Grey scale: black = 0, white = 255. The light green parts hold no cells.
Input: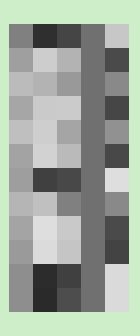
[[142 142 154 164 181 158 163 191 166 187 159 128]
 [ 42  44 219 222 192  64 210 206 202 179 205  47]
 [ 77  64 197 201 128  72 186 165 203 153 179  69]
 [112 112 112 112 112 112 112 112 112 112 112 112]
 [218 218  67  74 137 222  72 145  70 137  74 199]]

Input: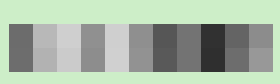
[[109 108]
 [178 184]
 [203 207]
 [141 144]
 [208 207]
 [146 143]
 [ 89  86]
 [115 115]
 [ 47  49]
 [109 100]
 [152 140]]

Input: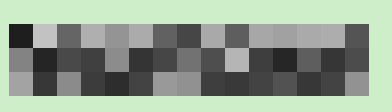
[[163 131  30]
 [ 55  37 194]
 [139  73 101]
 [ 60  64 175]
 [ 45 140 148]
 [ 67  52 171]
 [153  70  97]
 [145 114  70]
 [ 62  78 169]
 [ 57 181  94]
 [ 67  62 167]
 [ 82  38 161]
 [ 55  94 170]
 [ 67  54 173]
 [146  76  84]]

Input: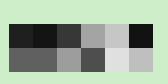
[[ 96  31]
 [ 96  20]
 [157  55]
 [ 78 164]
 [224 198]
 [191  18]]

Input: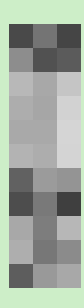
[[ 93 174 168  77  97 179 169 173 184 141  73]
 [153 119 125 121 155 173 169 166 168  81 116]
 [168 139 183  63 148 212 213 210 197  91  69]]

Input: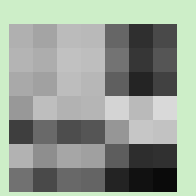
[[113 178  62 152 169 180 176]
 [ 73 142 105 190 161 173 164]
 [104 166  77 178 189 193 187]
 [100 160  85 181 183 190 185]
 [ 35  93 150 212  95 115 102]
 [ 17  45 198 186  36  54  47]
 [ 10  48 194 217  65  85  73]]

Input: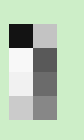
[[203 241 248  19]
 [135 107  89 195]]
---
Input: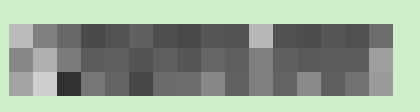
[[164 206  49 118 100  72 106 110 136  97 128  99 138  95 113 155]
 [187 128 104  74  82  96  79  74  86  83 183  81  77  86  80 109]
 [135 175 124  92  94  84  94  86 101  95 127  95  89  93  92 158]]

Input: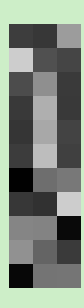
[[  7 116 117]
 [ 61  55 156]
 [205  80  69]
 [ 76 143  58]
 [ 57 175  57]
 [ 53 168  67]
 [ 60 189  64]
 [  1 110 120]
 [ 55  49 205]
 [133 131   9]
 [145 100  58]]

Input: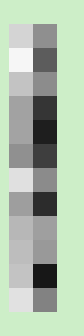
[[225 130]
 [212 143]
 [246  92]
 [195 140]
 [162  53]
 [163  30]
 [144  62]
 [224 139]
 [158  44]
 [183 159]
 [189 153]
 [195  23]]

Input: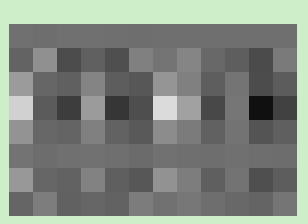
[[101 125  97 102  98 124 113 119 110 104 100 117]
 [112 110 112 112 111 110 111 111 111 111 111 111]
 [ 99 144  76  96  79 128 116 133 104  94  75 122]
 [155 102  96 132  93  87 149 128  94 116  76  92]
 [209  91  61 155  54  78 219 161  72 118  16  65]
 [147 103 100 128  98  89 140 123  97 115  84  95]
 [115 109 112 113 111 107 113 111 110 112 110 109]
 [152 102  98 130  95  87 146 125  95 115  79  93]]

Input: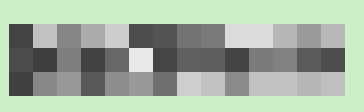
[[ 64 135 152  89 142 153 112 206 193 139 193 194 182 192]
 [ 68 193 133 172 205  77  83 115 122 219 219 183 155 185]
 [ 75  63 126  67 103 233  69  96  94  68 123 129  90  77]]

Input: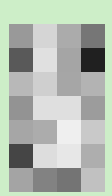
[[164 130 116 193]
 [153 213 171 118]
 [ 89 224 165  32]
 [184 207 166 179]
 [147 223 223 156]
 [166 172 239 201]
 [ 69 221 231 174]]
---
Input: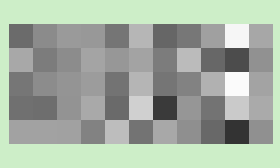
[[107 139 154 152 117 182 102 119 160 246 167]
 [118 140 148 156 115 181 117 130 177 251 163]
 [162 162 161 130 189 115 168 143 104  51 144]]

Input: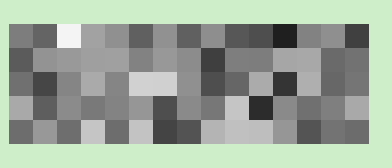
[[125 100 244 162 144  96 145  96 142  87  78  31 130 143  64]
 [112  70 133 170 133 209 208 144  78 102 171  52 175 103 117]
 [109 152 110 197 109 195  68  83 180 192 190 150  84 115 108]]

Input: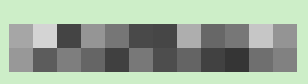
[[166 212  68 149 118  73  70 174 103 119 198 148]]

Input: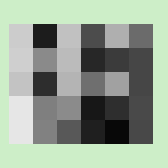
[[204  28 193  76 175 107]
 [195  45 180 111 161  70]
 [230 129  88  31   8  72]]

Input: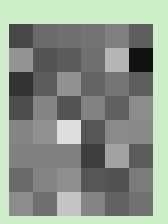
[[ 71 107 111 115 128  94]
 [ 51  92 145 100 118  94]
 [133 144 222  85 138 136]
 [104 132 142  86  82 123]]

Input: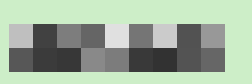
[[191  65 125 101 224 117 203  82 152]]

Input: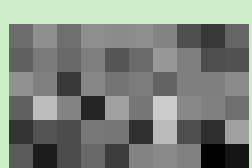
[[109 143 111 142 140 142 132  79  56 102]
 [145 128  57 135 115 124  99 126 127 139]
 [ 51  84  76 120 118  48 186  77  47 160]]
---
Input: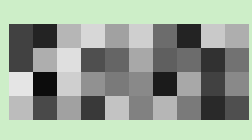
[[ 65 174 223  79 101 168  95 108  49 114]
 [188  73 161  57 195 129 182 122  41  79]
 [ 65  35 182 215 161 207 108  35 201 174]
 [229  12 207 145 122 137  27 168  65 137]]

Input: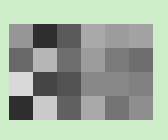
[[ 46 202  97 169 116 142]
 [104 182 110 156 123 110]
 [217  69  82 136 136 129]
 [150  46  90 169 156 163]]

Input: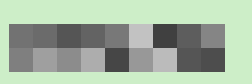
[[127 159 140 173  70 152 187  85  77]
 [114 107  85  99 120 194  64  93 133]]

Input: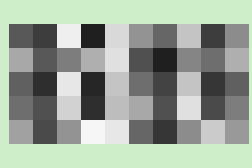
[[168  88 125 175 224  80  31 133 110 175]
 [110  80 210  46 189 168  80 224  74 125]
 [161  74 147 246 231 102  54 140 203 153]
 [ 88  61 239  31 217 147 102 196  61 140]
 [ 96  46 231  38 196 110  67 196  54  96]]

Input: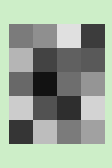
[[ 53 189 123 161]
 [123 143 224  60]
 [204  82  46 211]
 [181  67  96  89]
 [104  18 110 149]]

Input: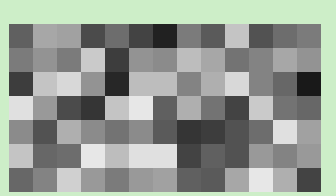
[[ 61 196 216 147  39 189 189 131 175 216 131 103  25]
 [ 96 167 161  75 109  67  33 123  90 196  82 109 123]
 [224 153  75  53 196 231  96 175 115  67 202 115 103]
 [123 147 123 202  61 147 139 189 167 115 131 167 147]
 [103 131 208 153 123 153 161  96  90 167 231 175  67]
 [196 103 109 231 189 224 224  67  96  82 153 131 153]
 [139  82 175 139 115 139  90  53  61  82 109 224 161]]

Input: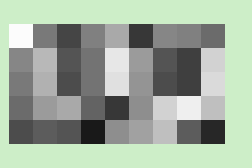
[[134 184  84 115 231 155  84  63 210]
 [121 177  76 115 224 148  76  63 218]
 [107 155 169  99  55 142 210 239 191]
 [252 121  69 128 169  55 134 128 107]
 [ 76  92  84  25 142 161 191  92  39]]

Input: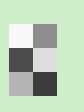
[[ 76 222]
 [248 141]
 [180  61]]
